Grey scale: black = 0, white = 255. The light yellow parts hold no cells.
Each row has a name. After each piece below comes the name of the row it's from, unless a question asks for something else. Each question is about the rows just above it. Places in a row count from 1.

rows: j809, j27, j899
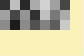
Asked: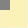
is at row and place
j899, 5
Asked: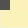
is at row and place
j899, 4
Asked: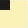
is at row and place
j899, 2
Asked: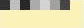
j809
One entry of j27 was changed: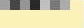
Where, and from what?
4, [50]
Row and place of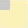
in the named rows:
j899, 7
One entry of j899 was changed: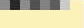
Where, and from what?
2, [28]

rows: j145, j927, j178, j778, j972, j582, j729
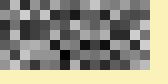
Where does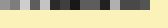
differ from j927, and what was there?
13, [84]
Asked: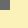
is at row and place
j582, 15
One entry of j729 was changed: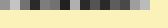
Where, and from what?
4, [54]
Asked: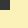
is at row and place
j729, 4
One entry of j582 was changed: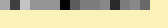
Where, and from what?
10, [114]
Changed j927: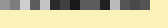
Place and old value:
12, [176]

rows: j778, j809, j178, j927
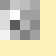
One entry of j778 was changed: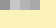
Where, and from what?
3, [190]
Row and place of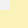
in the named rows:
j927, 1
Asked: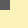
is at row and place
j178, 2
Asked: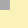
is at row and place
j778, 4

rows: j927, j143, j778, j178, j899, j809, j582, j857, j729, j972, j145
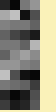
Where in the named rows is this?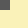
j145, 4
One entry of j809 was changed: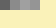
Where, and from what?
4, [139]
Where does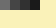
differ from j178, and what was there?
1, [98]
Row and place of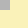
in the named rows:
j899, 4
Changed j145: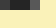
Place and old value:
2, [26]
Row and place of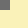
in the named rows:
j729, 2

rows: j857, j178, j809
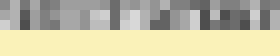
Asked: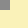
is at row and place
j857, 1
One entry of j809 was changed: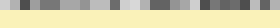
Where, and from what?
5, [128]
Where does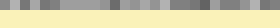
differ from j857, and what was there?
20, [108]
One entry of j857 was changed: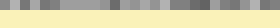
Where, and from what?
24, [128]
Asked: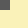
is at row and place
j178, 3
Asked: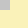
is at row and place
j178, 10
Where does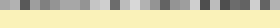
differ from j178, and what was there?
19, [167]

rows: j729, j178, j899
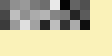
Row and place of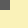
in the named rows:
j178, 9
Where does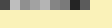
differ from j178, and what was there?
4, [171]
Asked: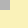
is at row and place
j178, 5

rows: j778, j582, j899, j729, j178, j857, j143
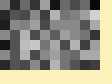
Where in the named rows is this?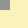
j729, 5
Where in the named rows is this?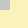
j178, 4
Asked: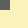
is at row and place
j729, 6
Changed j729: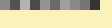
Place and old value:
6, [94]

